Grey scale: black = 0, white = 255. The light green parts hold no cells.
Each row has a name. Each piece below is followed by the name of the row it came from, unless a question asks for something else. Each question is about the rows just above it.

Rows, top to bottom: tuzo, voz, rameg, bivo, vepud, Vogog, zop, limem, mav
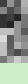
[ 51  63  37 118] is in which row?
rameg
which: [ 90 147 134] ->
Vogog
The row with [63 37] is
rameg
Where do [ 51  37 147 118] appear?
bivo
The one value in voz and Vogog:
[134]
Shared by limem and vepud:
[192]
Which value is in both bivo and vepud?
[147]

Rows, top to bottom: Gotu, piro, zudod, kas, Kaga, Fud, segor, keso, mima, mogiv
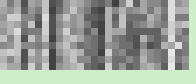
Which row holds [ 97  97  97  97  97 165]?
Kaga
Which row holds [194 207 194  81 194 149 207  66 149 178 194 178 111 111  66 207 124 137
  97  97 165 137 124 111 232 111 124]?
keso
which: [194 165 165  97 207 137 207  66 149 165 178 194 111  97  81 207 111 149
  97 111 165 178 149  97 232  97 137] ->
mogiv
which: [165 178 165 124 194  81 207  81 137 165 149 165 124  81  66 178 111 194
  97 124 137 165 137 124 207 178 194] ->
kas
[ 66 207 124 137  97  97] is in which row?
keso
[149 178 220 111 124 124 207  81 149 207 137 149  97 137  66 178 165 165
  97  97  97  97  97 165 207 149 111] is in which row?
Kaga
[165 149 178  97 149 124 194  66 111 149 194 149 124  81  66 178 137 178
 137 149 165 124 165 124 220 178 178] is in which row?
piro

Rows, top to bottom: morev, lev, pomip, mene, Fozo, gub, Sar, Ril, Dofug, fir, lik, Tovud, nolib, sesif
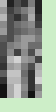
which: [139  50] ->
nolib
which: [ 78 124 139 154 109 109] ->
Sar

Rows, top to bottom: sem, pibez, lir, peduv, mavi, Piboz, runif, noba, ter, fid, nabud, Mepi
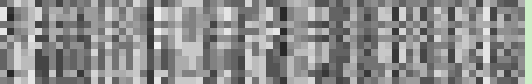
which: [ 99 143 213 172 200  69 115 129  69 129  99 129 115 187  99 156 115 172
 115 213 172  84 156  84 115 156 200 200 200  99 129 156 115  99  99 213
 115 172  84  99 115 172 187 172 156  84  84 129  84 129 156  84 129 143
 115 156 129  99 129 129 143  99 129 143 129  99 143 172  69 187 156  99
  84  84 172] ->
sem
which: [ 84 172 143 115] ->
peduv
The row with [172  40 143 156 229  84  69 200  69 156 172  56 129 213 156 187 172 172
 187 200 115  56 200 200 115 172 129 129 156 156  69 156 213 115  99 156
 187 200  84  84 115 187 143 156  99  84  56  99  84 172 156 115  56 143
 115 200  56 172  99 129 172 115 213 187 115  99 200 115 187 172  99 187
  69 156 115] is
nabud
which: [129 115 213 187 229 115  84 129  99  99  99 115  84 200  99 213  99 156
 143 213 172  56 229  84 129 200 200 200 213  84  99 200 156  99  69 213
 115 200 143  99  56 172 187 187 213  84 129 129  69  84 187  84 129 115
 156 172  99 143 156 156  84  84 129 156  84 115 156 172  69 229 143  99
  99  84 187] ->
Mepi
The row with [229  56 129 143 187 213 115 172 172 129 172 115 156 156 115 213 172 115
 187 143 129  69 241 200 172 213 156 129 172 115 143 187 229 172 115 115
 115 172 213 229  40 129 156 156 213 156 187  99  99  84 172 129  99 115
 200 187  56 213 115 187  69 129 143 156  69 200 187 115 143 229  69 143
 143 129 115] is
mavi
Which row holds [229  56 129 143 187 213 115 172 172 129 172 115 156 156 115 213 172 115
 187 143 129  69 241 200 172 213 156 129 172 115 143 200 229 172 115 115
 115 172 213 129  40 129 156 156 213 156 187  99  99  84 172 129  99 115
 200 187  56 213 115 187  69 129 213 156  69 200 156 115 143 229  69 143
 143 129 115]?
pibez

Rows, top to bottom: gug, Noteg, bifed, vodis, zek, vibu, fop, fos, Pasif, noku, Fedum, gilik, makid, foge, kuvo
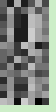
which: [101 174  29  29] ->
zek
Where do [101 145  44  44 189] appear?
makid

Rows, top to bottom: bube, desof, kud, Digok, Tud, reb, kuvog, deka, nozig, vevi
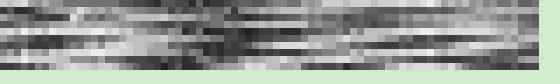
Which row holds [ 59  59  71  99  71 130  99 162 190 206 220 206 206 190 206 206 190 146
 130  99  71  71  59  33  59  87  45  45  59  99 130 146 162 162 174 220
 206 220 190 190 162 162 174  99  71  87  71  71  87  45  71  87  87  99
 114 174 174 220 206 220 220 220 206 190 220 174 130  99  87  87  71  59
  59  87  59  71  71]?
vevi
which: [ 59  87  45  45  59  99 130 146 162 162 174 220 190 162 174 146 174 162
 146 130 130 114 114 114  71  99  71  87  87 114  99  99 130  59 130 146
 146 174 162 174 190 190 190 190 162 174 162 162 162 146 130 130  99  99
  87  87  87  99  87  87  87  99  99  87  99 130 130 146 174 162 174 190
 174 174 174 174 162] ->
desof
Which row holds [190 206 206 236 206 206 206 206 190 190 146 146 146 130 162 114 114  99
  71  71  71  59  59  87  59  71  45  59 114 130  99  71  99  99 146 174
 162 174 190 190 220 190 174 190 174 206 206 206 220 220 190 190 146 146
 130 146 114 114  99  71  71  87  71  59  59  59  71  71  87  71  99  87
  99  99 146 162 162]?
nozig
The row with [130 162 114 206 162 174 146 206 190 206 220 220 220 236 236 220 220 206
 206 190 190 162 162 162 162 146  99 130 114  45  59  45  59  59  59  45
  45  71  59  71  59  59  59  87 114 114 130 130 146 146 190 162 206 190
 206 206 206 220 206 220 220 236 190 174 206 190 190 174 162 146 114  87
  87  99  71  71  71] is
deka

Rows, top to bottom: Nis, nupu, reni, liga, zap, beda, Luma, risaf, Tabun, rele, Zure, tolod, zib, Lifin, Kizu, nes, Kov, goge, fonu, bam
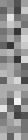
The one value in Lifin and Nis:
[143]
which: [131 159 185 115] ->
goge
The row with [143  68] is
nupu
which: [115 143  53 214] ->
Tabun
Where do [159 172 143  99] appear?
rele
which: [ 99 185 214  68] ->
tolod

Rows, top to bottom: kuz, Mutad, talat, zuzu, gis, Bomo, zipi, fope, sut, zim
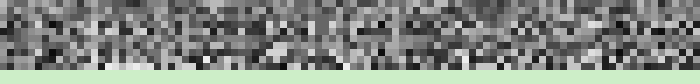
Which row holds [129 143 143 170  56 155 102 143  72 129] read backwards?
Bomo
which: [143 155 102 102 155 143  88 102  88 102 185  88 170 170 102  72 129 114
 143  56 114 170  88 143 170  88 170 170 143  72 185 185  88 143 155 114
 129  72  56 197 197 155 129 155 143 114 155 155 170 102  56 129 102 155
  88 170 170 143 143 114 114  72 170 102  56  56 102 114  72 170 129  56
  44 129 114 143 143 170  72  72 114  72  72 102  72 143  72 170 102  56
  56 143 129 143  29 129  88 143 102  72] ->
zipi
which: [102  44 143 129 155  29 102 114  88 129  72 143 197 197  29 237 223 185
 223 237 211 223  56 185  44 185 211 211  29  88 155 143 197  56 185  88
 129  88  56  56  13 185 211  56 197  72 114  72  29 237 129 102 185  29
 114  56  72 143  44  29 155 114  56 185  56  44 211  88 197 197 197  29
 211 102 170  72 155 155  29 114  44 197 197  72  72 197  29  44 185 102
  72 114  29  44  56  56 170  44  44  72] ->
zim

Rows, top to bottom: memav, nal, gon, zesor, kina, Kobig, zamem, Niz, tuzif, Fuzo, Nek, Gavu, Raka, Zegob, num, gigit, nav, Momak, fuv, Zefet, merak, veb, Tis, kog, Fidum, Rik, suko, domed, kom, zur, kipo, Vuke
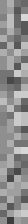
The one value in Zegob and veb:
[203]
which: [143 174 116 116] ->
merak
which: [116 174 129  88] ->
kom
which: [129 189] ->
gon
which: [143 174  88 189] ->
Fuzo
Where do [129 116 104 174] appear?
Raka
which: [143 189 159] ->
Niz

